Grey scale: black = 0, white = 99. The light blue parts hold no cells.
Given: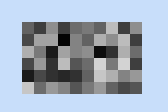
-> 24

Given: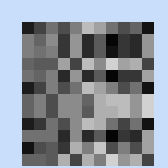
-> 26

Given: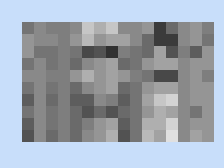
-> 53

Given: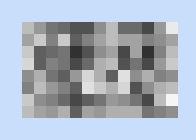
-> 59

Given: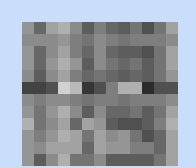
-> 40
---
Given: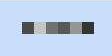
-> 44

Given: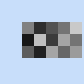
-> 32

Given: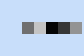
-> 2

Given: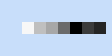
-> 65

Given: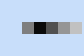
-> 31

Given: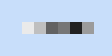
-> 38
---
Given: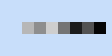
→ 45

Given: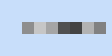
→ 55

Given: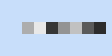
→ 57

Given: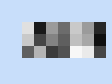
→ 51

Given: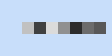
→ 42

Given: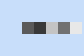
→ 44
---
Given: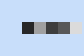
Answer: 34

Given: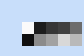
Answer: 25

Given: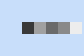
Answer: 53

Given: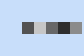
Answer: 18

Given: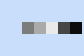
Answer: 27

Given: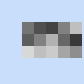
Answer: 50

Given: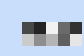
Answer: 41

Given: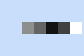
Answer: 25
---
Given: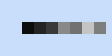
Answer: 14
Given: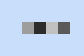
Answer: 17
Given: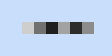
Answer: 44
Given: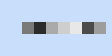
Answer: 17
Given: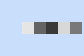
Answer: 39
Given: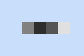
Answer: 18
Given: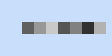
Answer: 59
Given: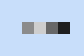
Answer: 80
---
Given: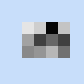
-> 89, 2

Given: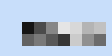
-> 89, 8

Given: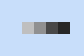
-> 74, 15

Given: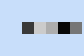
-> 79, 3

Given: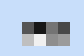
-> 93, 9

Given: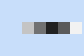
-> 94, 13

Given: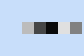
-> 87, 4

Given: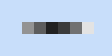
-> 88, 13

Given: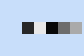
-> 90, 3
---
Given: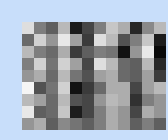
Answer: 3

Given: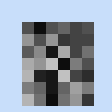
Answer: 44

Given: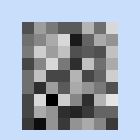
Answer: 75

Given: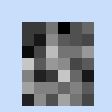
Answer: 59

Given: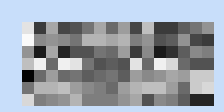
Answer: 49
